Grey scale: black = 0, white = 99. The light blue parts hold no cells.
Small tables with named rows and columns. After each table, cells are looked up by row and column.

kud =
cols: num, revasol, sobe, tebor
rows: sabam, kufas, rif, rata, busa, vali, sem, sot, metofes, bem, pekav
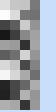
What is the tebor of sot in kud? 43
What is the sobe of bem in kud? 69
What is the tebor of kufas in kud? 44
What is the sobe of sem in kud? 28
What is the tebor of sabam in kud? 47
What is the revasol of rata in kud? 24
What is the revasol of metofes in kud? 28
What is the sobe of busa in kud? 19
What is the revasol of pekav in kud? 65
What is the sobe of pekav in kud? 20
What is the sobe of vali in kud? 82
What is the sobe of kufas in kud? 46
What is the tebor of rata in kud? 63
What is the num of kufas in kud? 98
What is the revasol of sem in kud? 76
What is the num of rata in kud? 9
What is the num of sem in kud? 84
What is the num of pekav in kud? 68
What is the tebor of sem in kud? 51

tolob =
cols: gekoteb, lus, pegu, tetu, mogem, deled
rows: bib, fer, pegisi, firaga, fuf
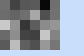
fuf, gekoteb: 35
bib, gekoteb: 43
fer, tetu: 65
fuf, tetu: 31
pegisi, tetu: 36
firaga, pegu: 26
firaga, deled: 51
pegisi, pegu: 21
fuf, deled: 46
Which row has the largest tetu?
fer

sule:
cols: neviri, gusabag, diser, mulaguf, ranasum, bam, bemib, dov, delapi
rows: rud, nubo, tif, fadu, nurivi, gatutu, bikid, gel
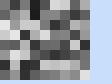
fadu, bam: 49
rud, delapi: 67
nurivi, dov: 79
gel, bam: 49
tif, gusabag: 60
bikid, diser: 17
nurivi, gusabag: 36
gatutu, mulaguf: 37
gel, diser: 19
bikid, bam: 75
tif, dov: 70
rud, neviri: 47

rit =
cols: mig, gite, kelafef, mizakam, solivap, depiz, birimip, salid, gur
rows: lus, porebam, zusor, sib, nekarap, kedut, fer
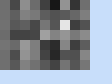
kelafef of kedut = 57
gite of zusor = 34
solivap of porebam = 36
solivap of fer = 34
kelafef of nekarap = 59
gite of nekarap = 41
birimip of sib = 58
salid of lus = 20
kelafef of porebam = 50

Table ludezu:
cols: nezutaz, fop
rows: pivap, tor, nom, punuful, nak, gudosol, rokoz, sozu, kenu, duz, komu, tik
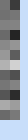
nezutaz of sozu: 39
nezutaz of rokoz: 69
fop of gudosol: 36
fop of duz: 17
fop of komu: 61
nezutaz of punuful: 41
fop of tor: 46
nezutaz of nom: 50
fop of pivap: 23
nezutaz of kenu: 46
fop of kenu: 51
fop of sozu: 31
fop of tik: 47
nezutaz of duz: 33
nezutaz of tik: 41
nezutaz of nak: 53
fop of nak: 58
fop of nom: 51
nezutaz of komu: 66
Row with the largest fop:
rokoz

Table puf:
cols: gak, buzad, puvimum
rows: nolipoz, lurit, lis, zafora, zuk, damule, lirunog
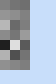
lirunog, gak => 56
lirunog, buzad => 52
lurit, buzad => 55
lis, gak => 71
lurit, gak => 58
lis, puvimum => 49
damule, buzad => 31
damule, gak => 69
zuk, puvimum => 35
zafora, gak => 54
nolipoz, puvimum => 43
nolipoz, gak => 50
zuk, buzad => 86
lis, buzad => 41
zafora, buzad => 46
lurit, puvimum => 50
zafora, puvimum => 60
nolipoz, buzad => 45
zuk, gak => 12
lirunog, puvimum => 49
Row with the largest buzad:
zuk

